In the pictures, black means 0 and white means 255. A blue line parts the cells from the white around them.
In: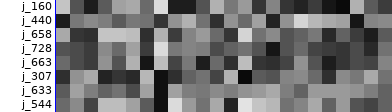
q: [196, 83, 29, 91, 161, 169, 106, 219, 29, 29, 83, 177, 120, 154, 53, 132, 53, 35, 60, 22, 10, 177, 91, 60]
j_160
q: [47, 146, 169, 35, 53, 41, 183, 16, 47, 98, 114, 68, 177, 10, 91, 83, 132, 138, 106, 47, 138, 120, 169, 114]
j_307
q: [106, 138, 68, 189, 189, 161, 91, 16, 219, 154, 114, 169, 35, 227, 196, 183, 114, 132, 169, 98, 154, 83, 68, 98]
j_544
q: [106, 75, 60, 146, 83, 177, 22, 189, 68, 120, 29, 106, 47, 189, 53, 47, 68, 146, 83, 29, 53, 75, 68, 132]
j_663
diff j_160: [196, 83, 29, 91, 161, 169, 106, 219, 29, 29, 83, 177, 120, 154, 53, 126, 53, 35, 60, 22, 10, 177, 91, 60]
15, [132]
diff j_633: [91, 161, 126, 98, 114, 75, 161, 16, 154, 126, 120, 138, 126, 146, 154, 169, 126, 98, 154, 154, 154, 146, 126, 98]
8, [161]

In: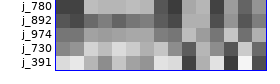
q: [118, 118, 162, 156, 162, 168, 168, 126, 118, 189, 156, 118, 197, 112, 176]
j_974
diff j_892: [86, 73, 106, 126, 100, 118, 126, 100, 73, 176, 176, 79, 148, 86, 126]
7, [92]
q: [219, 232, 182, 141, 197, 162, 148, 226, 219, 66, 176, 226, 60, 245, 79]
j_391

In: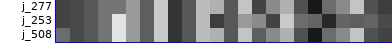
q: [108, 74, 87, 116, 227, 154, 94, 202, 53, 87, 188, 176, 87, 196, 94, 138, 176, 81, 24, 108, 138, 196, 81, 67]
j_508
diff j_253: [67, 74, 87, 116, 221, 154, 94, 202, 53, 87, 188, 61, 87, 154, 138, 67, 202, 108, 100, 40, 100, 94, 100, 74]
4, [227]
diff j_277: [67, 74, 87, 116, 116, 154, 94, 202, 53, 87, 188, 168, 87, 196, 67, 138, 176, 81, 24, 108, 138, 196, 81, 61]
11, [176]
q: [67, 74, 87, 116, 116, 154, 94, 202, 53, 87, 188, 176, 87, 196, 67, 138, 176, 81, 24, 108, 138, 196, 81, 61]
j_277
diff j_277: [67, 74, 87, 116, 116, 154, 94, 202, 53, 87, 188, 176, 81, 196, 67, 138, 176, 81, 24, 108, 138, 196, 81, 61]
12, [87]
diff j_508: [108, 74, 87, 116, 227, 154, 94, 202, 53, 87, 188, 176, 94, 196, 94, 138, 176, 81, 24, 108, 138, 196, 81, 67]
12, [87]

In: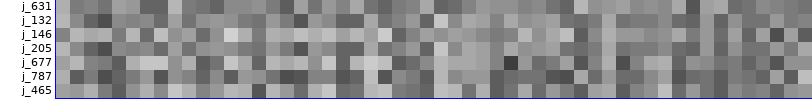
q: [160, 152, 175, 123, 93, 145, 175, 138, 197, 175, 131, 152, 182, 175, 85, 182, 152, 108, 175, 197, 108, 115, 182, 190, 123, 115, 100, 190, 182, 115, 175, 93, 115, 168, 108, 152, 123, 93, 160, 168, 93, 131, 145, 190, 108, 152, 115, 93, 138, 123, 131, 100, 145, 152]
j_465
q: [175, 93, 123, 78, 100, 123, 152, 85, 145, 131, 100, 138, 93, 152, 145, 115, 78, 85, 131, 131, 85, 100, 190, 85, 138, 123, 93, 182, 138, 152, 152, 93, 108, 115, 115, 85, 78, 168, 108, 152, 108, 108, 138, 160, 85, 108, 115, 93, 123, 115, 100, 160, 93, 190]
j_787

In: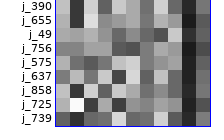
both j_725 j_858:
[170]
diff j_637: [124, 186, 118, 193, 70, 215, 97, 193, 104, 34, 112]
3, [201]

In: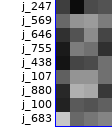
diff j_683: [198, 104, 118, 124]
3, [132]
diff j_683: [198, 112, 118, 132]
1, [104]
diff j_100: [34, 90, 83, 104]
3, [96]
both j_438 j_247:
[75]
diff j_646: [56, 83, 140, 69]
0, [48]
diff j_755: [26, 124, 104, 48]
2, [112]

